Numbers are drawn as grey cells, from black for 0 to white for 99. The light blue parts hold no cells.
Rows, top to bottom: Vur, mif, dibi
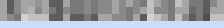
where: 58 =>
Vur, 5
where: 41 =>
mif, 27
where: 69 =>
mif, 4

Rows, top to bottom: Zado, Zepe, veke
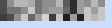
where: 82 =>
veke, 6
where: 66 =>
Zado, 4
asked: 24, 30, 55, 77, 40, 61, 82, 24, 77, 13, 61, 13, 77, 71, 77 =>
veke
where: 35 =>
Zado, 9

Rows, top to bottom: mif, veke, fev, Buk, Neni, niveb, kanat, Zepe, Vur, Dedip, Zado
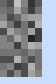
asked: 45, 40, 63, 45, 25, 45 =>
veke
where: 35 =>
mif, 5
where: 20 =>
mif, 4
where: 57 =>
fev, 3
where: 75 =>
mif, 2

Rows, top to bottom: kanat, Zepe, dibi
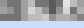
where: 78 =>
dibi, 6
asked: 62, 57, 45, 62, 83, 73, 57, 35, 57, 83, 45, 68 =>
Zepe
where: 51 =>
dibi, 11

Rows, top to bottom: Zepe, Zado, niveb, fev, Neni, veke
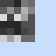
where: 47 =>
Zepe, 3
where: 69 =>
Zado, 3
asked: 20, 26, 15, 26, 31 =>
Neni
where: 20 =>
Neni, 0

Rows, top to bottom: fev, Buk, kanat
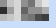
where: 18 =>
Buk, 0
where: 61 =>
Buk, 1
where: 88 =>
fev, 6
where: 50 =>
kanat, 3

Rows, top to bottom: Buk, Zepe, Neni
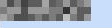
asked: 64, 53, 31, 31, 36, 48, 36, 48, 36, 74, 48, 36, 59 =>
Neni
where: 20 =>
Zepe, 9
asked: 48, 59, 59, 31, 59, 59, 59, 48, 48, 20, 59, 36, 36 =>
Zepe
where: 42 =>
Buk, 8
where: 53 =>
Neni, 1

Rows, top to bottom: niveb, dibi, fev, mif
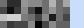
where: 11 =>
fev, 7
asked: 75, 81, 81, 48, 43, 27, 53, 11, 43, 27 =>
fev
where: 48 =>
fev, 3
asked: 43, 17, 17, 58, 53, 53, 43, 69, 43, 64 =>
niveb
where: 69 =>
niveb, 7
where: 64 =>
niveb, 9

